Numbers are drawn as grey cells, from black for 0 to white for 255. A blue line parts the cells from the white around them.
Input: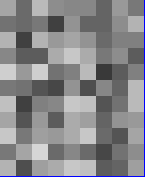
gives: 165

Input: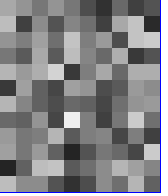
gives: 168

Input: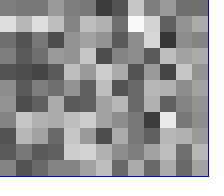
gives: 126

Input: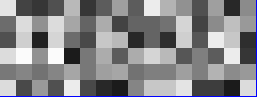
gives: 228

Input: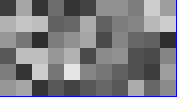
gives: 60
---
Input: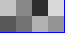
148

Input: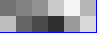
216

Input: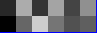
95

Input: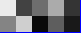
25

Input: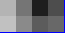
104

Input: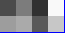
199

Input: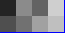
191

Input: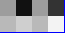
243

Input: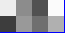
176
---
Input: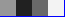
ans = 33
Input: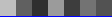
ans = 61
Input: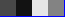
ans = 18
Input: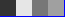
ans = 230
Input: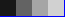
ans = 99
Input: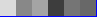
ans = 61
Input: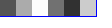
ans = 113
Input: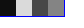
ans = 218
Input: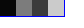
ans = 124
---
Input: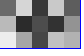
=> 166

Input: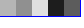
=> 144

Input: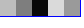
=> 126

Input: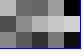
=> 88

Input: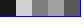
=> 208

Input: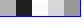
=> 30

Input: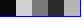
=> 208
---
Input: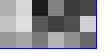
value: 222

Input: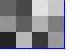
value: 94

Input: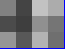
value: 62

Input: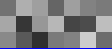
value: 54

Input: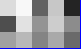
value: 226

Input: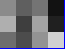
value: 62

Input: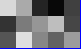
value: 123

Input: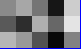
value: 45
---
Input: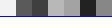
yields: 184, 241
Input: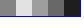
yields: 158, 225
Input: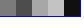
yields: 167, 194
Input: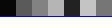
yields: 181, 196
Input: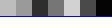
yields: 118, 211
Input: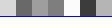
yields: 126, 250
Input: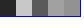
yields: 89, 200
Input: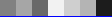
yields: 242, 242
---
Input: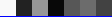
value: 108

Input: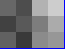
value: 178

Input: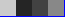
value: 66

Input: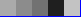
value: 31

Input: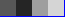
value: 158

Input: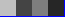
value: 126
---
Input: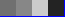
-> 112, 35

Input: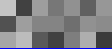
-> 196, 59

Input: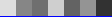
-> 222, 50

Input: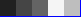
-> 33, 190

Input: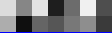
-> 220, 58

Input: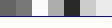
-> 100, 235

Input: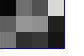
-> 6, 21

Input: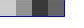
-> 205, 101
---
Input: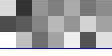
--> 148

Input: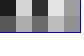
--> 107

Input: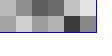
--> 179

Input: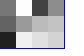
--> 154

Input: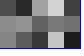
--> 98

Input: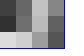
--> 111

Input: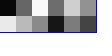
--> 22

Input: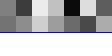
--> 107
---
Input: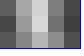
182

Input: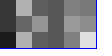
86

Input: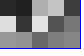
103

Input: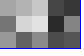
139

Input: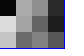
107

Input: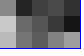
92

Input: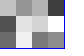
241

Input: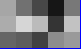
65

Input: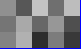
45

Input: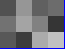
60
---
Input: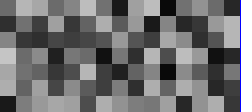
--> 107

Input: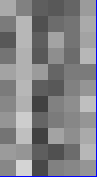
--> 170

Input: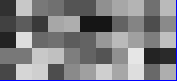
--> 49

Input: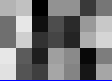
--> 180

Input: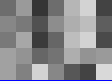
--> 109
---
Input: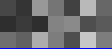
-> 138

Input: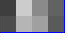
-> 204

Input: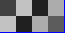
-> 194

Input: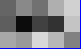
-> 65

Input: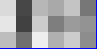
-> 126

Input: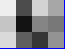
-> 19

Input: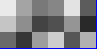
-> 80

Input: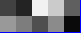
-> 241
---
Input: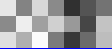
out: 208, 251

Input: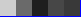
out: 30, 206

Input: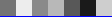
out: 184, 237

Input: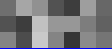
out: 151, 201

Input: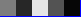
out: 229, 229

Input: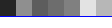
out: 109, 227

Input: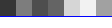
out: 100, 242
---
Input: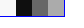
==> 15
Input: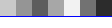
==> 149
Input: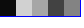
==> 209
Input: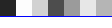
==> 253
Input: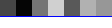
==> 5
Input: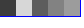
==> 215
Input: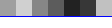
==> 208
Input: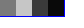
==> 198
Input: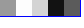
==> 253
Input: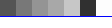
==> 120
